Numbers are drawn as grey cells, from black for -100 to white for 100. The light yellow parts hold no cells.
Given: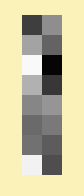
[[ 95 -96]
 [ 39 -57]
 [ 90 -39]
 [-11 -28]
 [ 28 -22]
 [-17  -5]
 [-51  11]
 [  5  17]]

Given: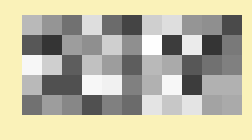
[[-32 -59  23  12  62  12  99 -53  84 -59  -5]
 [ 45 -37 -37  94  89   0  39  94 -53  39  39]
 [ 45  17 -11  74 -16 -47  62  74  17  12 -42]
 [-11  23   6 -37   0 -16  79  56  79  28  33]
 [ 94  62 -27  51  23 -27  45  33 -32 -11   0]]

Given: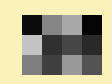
[[ 54 -62 -45 -68]
 [ -1 -50  20 -35]
 [-91   4  32 -96]]

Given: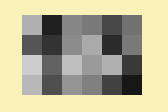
[[ 38 -76   5  -5 -44 -11]
 [-33 -60  10  33 -66  -5]
 [ 44 -39  16   0 -49 -82]
 [ 61 -23  50  21  38 -55]]

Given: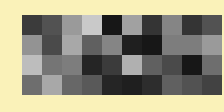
[[ 15 -42  32 -25   4 -76 -82  -2  -2  21]
 [-54 -36  21  58 -82  26 -59   4 -59 -36]
 [ 48  -8  -2 -71 -54  38 -25 -42 -82 -14]
 [-14  32 -19 -30 -71 -76 -65 -25 -36 -48]]

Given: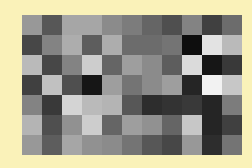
[[  3 -55  66  46  41 -32 -65 -60 -55 -71  -3]
 [ 46 -44   3  61 -21  24   9 -27  72 -83 -55]
 [ 41 -38  14  61 -21  24  14 -21  56 -71 -50]
 [ 19 -32  30  30   9  -3 -21 -38   3 -50 -15]
 [ 19 -27  30  14   9  -9 -32 -44  19 -65  -9]
 [-44   3  36 -27  36 -15 -15  -9 -89  78  46]
 [-50  51 -38 -83  24  -9   9  24 -71  90  56]]
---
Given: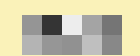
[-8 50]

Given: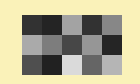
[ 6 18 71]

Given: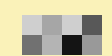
[-31 -84]

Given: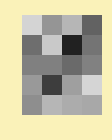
[-23 -74   0  20]

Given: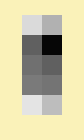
[ 39 -25]

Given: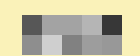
[-57  23]

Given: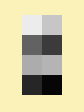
[ 55 -23]

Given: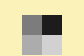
[-78  35]

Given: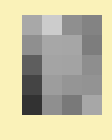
[  3  30  29 -47]
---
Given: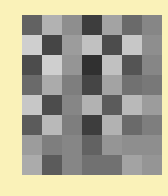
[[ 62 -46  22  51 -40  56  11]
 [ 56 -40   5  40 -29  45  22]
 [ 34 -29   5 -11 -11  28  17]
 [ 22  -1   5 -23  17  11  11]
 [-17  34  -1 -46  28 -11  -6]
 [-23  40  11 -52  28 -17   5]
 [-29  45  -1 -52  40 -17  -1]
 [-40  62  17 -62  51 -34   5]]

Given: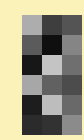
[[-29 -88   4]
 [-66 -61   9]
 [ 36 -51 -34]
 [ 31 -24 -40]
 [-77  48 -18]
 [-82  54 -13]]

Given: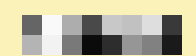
[[ 41  90  -5 -91 -65  18   1 -80]
 [-21  95  36 -43  57  51  74 -55]]

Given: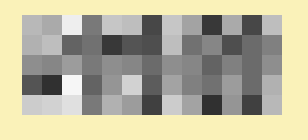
[[-34 -62  93 -22  17  65 -28  28   0 -11  22 -16  39]
 [ 11   5  22  -5  11   5 -16  11   5 -22   0 -16  11]
 [ 44  33  87  -5  55  49 -44  55  28 -56  33 -44  49]
 [ 39  49 -22 -11 -56 -34 -39  49 -11   5 -39 -16   0]
 [ 60  65  76  -5  39  22 -50  60  28 -62  17 -50  44]]

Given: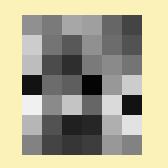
[[  2 -47 -58 -52  19   2]
 [ 48 -41 -64  -4   8  -9]
 [ 43 -36 -75 -70  37  77]
 [-86 -15 -26 -97  19  60]
 [ 60  -9 -31  13 -15 -36]
 [ 13  -4  31  25 -20 -47]
 [ 88   8  54 -20  71 -86]]

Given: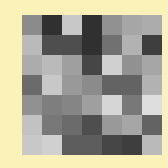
[[  9 -62  57 -62  14  30  35]
 [ 46 -39 -39 -62 -11  40 -51]
 [ 52  -6 -16 -39  20  30 -22]
 [ 14  -1   4  25  68  -6  74]
 [ 35  46  25 -45  63  14  30]
 [-16  57  20   9 -22 -22  40]
 [ 57  63 -27 -27 -45 -51  46]]

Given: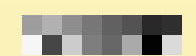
[[ 93 -45  60  -1 -19  33 -98  71]
 [ 23  39  11  -7 -24 -35 -68 -63]]

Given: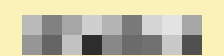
[[ 18 -21  52 -65   7 -16 -11  57 -37]
 [ 46   1  30  62  41  -5  67  78  30]]
